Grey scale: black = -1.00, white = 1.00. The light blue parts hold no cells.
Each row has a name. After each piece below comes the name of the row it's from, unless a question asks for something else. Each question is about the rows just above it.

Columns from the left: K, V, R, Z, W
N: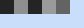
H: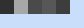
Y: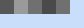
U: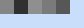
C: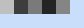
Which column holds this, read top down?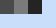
Z
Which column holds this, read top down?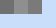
R
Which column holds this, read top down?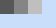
K
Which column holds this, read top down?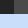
R

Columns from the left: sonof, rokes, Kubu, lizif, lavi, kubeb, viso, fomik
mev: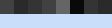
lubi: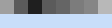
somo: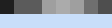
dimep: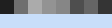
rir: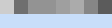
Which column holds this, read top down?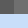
rokes
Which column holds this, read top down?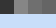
viso
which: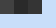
mev
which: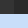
mev
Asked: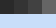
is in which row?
mev
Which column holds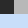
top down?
fomik
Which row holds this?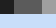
somo

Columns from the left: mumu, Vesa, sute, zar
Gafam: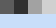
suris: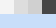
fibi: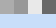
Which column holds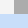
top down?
mumu
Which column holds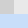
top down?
sute
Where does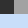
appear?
Gafam
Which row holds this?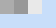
fibi

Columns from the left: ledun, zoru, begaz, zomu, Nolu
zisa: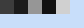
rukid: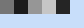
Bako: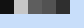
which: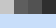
Bako
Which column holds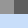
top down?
begaz
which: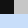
Bako
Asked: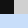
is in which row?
zisa
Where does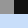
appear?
zisa
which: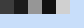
zisa

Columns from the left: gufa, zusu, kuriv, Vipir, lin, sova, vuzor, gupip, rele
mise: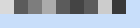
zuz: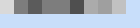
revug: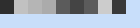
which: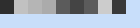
revug
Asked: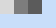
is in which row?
zuz

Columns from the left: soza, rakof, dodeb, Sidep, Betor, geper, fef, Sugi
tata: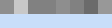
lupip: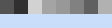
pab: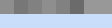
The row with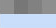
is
pab
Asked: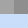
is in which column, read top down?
Sidep
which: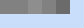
tata
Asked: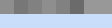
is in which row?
pab
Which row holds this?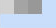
lupip

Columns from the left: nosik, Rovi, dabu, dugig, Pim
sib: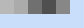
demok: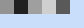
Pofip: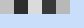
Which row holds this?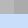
sib
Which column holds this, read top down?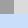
dabu
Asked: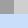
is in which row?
demok
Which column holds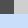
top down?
dugig

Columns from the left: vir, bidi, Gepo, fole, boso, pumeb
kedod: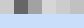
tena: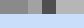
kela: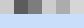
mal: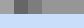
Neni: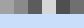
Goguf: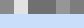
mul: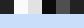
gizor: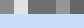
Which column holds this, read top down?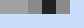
vir
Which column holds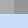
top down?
boso
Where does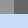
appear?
gizor

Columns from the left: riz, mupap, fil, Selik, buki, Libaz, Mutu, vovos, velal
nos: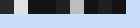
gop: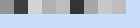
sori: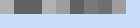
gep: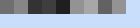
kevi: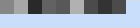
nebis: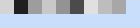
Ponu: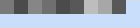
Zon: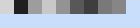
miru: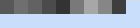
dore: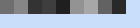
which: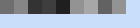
gep
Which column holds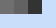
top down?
vovos
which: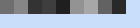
dore
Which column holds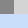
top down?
riz

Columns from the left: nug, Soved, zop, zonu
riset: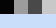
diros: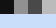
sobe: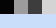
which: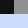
diros
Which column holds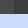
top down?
zop

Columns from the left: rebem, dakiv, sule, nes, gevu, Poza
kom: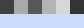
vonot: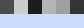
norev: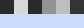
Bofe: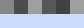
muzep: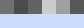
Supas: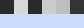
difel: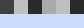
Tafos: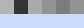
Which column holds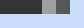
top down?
Poza
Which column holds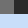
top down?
rebem
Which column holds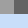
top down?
sule
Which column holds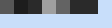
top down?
sule
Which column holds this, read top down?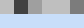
gevu

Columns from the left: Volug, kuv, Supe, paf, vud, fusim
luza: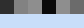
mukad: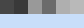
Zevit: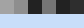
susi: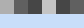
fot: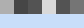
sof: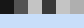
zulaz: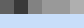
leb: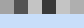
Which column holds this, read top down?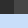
Volug
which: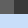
zulaz

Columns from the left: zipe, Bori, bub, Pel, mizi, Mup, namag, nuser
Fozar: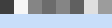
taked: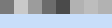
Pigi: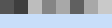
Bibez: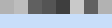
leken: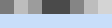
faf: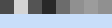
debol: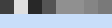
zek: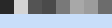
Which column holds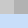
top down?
nuser
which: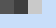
Bibez
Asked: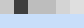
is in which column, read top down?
Bori
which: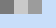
taked
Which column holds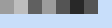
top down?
bub
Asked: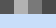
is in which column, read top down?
zipe
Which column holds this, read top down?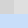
Bori

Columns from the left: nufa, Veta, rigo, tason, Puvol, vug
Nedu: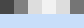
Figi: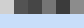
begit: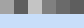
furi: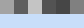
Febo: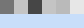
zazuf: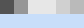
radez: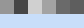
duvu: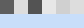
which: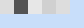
duvu
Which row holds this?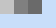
begit
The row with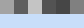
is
furi

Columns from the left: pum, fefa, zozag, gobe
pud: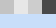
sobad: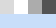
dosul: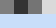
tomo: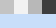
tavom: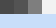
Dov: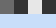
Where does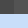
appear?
tavom
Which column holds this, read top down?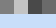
pum
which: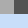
sobad
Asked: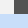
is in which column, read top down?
fefa
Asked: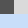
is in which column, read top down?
gobe

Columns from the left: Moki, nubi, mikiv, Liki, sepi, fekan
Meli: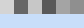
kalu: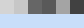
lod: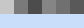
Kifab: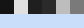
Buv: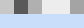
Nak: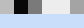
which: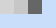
kalu
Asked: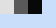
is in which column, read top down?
nubi
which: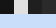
Kifab
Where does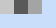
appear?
Meli

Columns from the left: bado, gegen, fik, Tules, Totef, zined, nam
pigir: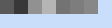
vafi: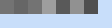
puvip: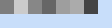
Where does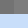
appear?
pigir
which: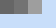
vafi

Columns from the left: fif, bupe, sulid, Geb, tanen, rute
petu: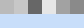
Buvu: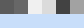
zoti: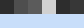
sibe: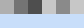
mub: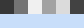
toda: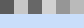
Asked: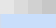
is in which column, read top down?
Geb
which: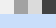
mub
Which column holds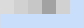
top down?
Geb
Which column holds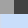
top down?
tanen
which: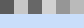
toda
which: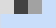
Buvu

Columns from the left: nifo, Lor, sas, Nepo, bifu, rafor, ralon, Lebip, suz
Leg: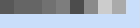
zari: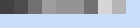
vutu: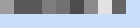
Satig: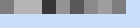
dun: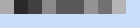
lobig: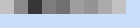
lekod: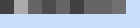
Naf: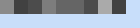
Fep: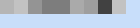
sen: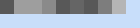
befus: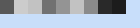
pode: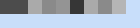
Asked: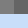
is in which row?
Naf
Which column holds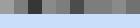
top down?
Nepo
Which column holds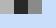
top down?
Lor
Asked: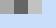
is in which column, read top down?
rafor
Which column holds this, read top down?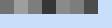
Nepo
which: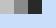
befus
